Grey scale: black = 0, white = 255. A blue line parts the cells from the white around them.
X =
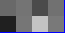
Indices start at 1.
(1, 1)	105
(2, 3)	195
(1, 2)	116

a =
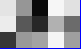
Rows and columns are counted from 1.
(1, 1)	228
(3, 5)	159
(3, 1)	55
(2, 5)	107

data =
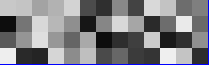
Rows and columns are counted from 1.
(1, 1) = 200
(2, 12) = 234
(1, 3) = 163
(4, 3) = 36
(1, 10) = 217
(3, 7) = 13
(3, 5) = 101
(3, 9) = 63
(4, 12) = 196
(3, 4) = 151
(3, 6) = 169
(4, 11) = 239
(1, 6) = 75
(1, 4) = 178

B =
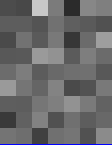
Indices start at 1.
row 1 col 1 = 76
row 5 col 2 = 125
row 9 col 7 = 139
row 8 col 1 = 57
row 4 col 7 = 107
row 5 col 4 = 105
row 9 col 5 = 117
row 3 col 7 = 158
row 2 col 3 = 84
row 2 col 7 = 81
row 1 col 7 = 127
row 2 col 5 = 95
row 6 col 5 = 74
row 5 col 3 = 92
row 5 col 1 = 108
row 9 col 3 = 64
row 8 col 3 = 130
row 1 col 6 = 135
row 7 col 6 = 122

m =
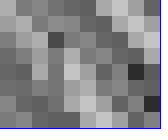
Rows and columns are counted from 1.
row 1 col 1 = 174
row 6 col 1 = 110
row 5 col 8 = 128
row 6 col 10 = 96
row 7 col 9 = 128
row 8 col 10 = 128
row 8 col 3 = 102
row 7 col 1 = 134
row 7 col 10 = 44
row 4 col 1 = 107
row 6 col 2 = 107
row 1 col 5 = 102
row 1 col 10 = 99
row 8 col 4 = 96
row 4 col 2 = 126
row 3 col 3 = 174
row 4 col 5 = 174
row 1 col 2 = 123
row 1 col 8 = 196
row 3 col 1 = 126
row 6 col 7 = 123
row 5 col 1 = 102
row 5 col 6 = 160
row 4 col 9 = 96
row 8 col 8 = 160

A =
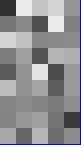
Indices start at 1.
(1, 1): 48
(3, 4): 136
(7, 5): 142
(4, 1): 125
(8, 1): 132
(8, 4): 115
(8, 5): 58
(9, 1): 168
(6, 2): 146
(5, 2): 148
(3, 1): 212
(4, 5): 176
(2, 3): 79
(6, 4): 93

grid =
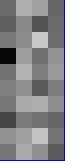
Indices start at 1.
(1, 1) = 107
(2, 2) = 136
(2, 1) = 94
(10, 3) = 143
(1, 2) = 175
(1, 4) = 102
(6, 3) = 89
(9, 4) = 115
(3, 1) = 121
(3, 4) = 108
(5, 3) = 126
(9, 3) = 195

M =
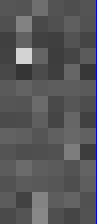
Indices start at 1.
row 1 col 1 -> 86
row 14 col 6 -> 82
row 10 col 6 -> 61
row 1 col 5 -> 78
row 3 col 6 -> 69
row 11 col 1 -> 92
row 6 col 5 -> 93
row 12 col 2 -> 91
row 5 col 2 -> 53
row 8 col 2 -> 76
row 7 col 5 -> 86
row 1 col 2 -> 84
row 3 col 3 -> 65
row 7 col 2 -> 84
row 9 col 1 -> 98
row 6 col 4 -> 93
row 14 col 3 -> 136
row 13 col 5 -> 100
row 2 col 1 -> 80
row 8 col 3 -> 95
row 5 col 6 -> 55
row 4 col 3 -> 100
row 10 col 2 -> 78
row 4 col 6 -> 91
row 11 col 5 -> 83

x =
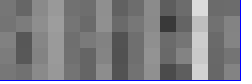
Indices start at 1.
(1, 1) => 118
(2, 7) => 144
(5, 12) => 94
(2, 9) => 119
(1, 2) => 102
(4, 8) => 81
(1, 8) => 97
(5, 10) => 144
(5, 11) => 75
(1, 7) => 143
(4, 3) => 131
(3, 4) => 154
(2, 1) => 116
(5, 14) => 103
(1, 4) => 153
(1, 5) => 113
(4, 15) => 116
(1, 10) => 139
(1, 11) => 93
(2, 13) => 190
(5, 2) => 113

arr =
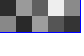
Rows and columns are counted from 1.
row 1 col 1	44
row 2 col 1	136
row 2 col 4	85
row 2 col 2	41
